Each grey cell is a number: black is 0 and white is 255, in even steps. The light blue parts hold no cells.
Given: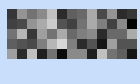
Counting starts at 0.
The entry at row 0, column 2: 115
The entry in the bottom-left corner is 159
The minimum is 3
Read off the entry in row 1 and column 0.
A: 65
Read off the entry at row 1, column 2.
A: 148
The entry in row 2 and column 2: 55
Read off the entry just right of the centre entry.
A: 127
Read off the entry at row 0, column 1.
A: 148
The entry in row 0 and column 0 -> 55
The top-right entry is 55
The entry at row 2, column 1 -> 182
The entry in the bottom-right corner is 21
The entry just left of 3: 138
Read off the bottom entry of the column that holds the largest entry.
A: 12
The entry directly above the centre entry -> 65
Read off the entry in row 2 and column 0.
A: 115
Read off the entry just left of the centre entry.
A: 170

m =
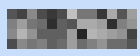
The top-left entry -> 85
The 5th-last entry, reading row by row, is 128
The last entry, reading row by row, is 85
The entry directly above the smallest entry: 170
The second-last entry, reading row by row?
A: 108
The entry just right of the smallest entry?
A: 180
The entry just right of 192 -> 118
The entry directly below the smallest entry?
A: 108
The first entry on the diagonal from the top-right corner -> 158
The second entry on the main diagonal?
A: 158
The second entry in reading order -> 67
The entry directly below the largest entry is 85
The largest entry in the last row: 158
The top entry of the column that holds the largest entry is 192

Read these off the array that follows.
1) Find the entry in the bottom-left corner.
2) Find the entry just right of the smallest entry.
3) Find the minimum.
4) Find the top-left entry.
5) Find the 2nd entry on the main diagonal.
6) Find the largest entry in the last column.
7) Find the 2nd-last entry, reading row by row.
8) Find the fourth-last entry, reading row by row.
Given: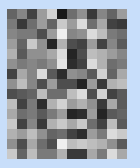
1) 201
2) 110
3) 25
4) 100
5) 57
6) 201
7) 219
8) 168
